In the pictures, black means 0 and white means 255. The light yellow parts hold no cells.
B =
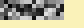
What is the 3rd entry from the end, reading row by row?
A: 153
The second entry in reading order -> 16
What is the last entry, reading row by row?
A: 169
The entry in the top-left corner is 96
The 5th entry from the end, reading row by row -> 111
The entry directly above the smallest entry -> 124
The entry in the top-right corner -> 169
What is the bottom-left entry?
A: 124
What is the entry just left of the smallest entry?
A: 169
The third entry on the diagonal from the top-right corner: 197
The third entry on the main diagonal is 96
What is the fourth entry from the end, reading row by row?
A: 169

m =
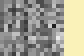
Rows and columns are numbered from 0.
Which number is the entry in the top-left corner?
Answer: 121
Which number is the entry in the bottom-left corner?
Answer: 91
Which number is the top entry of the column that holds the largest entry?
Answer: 162
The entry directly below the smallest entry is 150
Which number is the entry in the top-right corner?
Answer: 150
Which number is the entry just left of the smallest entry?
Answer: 206
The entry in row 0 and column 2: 137
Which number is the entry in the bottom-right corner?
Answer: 177
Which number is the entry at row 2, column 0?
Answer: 121
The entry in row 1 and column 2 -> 162
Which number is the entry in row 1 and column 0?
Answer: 121
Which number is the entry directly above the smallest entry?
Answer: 177
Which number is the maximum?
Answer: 234
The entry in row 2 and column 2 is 76
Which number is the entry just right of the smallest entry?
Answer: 192
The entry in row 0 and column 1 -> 137
